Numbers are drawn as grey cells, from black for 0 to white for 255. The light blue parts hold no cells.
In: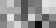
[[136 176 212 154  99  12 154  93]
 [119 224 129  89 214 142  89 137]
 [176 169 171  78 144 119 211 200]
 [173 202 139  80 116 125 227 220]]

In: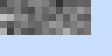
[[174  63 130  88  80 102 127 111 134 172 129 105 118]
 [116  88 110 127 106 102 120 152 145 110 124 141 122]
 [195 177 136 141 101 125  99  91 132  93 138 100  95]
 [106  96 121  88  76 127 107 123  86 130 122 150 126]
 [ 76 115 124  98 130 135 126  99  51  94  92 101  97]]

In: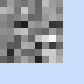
[[ 98  77 127 162 135  35 135 199 174]
 [143  41 154 106 102 115 204 202 159]
 [126  93  89 173 164  38 136  62 103]
 [129 135  87 143 102 189 219 246 161]
 [144 139 179 192 125 114 101 153 119]
 [133 118  53  28 157 143 161  53  62]
 [141 122 132 152 103 108 151 170 156]
 [182 169 119 200 138 105 163 163 124]
 [116 157 127 114 139  99 187 156 147]]

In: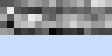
[[157 148  43  66  53  80 100   7  27  52  58  41 116  79  70  72]
 [ 93  19 178 192 202 148 169 177 154 177 211 179 183 154 158 196]
 [175  92 184 158 236 216 120  97 144 169 181 156 133 102 138 166]
 [124 236  86  71  60  50  96  91  71 103  94 105  97 132 125  96]
 [ 86  90 112 133 165 152 134 180 117 139 157 180 129 223 212 191]]

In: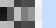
[[188 184  61  77  73 245]
 [ 26  89 191 126 152 235]
 [ 20  87 193 126 152 237]
 [188 184  62  78  74 244]]

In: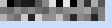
[[176 132 111 203  37 209 143 145 192 123  42 138 122  37 131]
 [118 110 141 117 136 110  95 141 120 137 147 148 163  97 128]
 [189   1  47  27  24  86 135 224   5 230   3 152  51 172  87]]
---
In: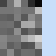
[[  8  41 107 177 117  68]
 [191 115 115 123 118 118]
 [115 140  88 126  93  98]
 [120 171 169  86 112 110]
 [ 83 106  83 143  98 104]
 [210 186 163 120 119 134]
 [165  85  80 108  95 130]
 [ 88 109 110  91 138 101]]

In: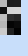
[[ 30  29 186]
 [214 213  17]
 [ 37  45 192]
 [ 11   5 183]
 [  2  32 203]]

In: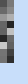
[[121  81]
 [136 106]
 [175 152]
 [ 37 102]
 [192  99]
 [105  38]
 [ 96 200]
 [ 65 116]
 [ 46 113]]

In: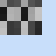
[[ 70  83 162  82  75 157]
 [195 161  24 171 176  22]
 [194 164  23 171 179  26]
 [ 41  70 190  64  56 186]
 [ 39  70 188  60  56 192]]

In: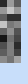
[[ 92 155  41]
 [152 197 152]
 [ 48  48  96]
 [136 121 196]
 [ 83 144 100]
 [ 70 113  22]
 [ 43 125  79]
 [ 66 126  94]
 [162 115 139]]

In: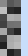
[[100  87 137]
 [ 35  44 191]
 [167 173  73]
 [115 113  65]
 [ 36  64 168]
 [177 170  62]
 [185 174  34]
 [ 57  34 179]]

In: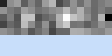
[[136 123 107 144 111 146 101  74 182 156 101 131  94 158 143  35]
 [107 126 106 130 176 143 185 148 140 123 113 143 159 108 121 147]
 [  2 180 107 141 176 195 252 178 118 103  80 196 195  83 127  92]
 [128 146 113  95 120 116 202 171  84 145  98 141 189  89 105  69]
 [153 131 135 156 171 173 103 102  70 131 109  87 135 107 131 145]]

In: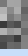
[[121 164 165 121]
 [100 171 138 178]
 [114 141 121 193]
 [126  77  89  59]
 [107 160 150 178]
 [129  60  86  82]
 [131 101 105  72]]

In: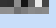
[[ 68 233  96  20 141  48  50]
 [137 134 138 125 112 144 143]]
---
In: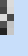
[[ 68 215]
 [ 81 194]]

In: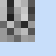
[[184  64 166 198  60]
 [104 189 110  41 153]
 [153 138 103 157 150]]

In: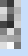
[[218 119 177]
 [ 67  45 210]
 [173 164 157]]

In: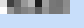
[[253 148 113 129 139  95 146 118 119 142]]

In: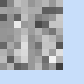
[[162 157 163 182 171 172  93  95 103]
 [144 146 234 153 161  74  98 197 198]
 [149 144 168 204 142 161 198 181 148]
 [177 150 205 217 153 142 203 157 223]
 [145 179  96 110 152 185 123 154  63]]

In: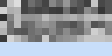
[[209 174 180  68  79  68  75  61  58 111  64  79 140 113  55  84]
 [194 114 185 101 111 141 150 140 101  98  81 108 157  84  98 135]
 [ 58 210 185 154 113 104 201 112 138 145 150 177 196 195 195 189]]

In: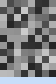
[[ 77 128  56 199  94  42 133 178]
 [171  38  64  96 173 149  78 175]
 [ 41 156 156 160  45 163  53 166]
 [ 61  95 195 127 122 150 195 123]
 [ 37 127 154 192  38  57 187 161]]
